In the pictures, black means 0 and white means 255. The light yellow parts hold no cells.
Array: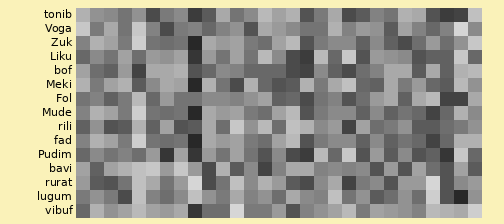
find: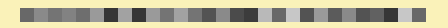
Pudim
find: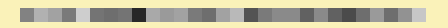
Zuk

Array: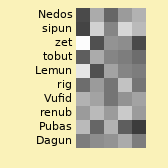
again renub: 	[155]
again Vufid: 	[163]
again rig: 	[117]

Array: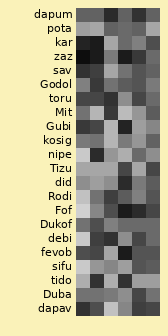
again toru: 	[70]
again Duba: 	[114]
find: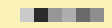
nipe
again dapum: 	[98]
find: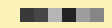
Gubi
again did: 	[142]

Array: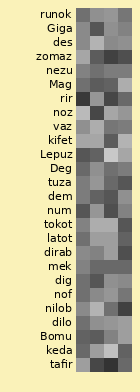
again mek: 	[105]
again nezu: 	[124]

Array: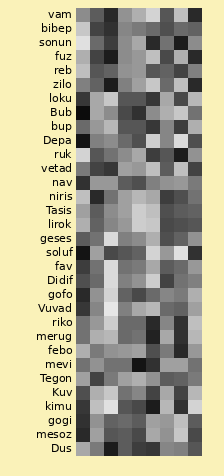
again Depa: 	[79]
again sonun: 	[140]

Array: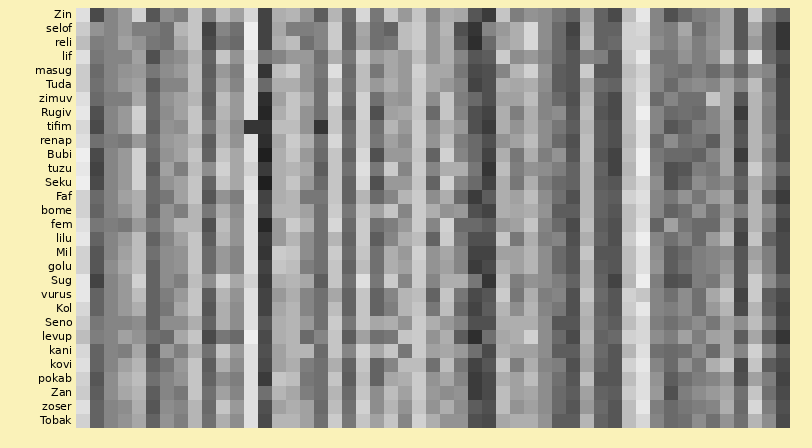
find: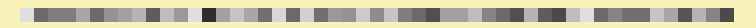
zimuv
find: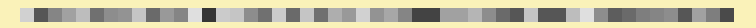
Mil
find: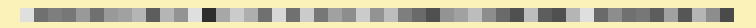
renap
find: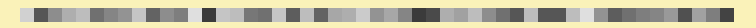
pokab

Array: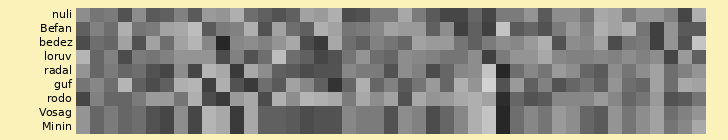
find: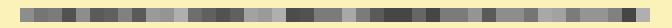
nuli
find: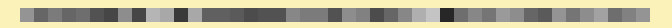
Vosag
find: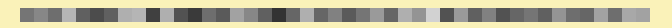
guf
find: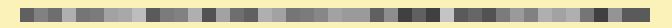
Befan
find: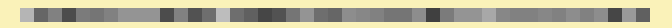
loruv
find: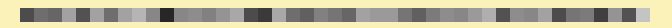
bedez

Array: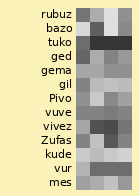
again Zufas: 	[131]
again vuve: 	[131]
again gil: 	[187]
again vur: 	[109]
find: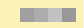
mes
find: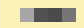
vivez
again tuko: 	[53]

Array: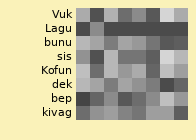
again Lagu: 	[75]
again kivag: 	[158]
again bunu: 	[164]
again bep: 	[139]
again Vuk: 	[171]
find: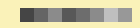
bep
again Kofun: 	[191]

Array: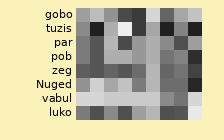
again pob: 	[174]
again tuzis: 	[32]
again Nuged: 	[109]
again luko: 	[80]
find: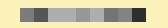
pob
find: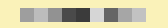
gobo

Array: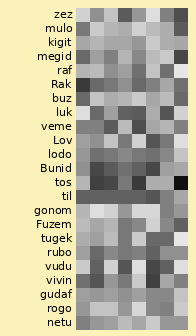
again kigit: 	[167]
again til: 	[97]
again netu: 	[151]

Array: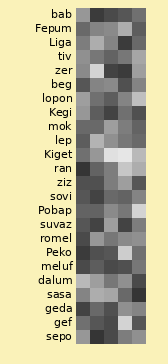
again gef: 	[86]
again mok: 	[105]

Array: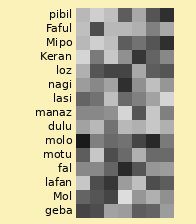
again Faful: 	[184]
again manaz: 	[136]
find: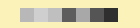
pibil
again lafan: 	[77]
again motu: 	[106]

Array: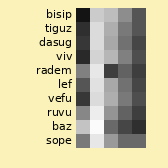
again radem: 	[62]
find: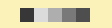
vefu
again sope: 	[105]

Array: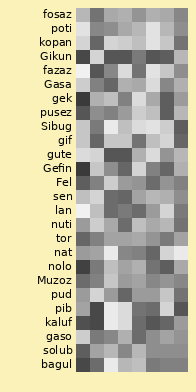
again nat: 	[234]
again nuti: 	[169]
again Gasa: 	[176]
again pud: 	[155]
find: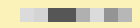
gute
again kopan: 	[212]
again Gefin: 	[102]

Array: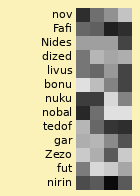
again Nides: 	[159]
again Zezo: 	[202]
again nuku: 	[61]

